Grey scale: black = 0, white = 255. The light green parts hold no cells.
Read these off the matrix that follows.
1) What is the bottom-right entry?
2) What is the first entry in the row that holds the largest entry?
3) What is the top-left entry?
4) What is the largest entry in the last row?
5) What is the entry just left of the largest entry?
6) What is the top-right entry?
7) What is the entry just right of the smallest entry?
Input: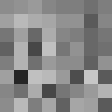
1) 90
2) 160
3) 140
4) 185
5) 77
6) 126
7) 192

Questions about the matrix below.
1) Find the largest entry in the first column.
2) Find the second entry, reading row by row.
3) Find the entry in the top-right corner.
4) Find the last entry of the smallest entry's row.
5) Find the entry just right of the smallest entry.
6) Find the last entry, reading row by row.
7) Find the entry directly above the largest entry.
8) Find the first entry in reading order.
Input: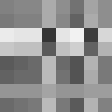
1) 235
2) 135
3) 142
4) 215
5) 229
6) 129
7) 98
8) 129

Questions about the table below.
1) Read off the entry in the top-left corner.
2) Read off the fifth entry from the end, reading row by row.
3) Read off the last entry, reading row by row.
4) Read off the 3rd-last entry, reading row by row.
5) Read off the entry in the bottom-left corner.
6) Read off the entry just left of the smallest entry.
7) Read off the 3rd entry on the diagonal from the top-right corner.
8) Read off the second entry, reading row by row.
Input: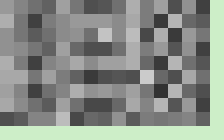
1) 153
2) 124
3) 97
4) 124
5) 79
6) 118
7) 58
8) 132
